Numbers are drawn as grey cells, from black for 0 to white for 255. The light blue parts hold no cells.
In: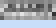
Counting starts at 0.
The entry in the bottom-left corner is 97
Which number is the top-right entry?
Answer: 144
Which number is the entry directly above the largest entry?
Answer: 97
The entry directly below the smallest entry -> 113
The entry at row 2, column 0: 214
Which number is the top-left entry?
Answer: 158
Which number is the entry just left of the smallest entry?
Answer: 199
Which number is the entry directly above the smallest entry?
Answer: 199
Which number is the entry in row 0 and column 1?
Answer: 144
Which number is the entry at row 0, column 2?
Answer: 129
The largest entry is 227
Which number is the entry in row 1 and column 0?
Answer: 171
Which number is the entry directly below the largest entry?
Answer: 171
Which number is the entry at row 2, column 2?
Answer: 113

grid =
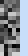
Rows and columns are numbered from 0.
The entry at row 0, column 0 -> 33
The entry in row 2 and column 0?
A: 198
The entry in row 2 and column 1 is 104
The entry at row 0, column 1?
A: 118
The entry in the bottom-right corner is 212
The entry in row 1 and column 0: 132
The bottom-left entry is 212
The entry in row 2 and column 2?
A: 33
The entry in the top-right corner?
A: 90
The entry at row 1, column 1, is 90

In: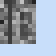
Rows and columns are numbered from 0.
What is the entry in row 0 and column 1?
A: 61
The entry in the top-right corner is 35
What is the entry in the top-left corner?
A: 163
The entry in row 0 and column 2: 61
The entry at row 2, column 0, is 89
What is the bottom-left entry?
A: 103
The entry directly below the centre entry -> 147
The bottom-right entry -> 89
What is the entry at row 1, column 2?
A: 61
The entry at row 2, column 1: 147
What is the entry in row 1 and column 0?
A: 193
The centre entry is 163
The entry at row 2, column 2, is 61
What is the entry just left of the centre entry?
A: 179

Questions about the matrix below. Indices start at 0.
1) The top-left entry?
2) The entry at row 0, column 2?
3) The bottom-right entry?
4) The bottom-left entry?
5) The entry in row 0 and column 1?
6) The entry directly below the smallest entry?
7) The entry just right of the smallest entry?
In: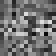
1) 80
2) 147
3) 92
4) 108
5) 120
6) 108
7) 161

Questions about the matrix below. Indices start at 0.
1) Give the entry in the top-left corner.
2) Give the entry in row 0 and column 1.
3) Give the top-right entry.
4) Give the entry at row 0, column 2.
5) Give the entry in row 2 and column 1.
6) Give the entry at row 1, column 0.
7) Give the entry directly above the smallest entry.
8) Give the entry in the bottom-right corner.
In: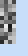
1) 142
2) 84
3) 69
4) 181
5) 98
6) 129
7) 113
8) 194

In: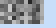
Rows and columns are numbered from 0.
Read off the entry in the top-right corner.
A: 159
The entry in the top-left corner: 159
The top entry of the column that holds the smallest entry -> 39
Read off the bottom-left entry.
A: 159
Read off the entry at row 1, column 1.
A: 107
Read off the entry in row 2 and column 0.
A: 119
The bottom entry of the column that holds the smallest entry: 107
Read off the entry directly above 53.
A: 131
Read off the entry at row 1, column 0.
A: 93
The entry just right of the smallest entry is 107
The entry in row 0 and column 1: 144
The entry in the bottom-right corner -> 187
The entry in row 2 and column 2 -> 200
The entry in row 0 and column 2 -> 119
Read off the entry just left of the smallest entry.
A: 173

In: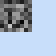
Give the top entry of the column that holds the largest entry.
30
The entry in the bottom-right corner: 112
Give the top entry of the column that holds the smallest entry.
30
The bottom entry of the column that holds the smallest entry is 183
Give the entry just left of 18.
139
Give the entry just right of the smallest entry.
154
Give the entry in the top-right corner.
112
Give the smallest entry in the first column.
30
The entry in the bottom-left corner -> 139
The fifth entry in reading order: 58
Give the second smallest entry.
18
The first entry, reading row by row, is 100
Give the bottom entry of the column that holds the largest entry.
124
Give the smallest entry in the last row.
42
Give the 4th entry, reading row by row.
86
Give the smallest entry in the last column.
42
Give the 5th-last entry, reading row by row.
86
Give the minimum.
6
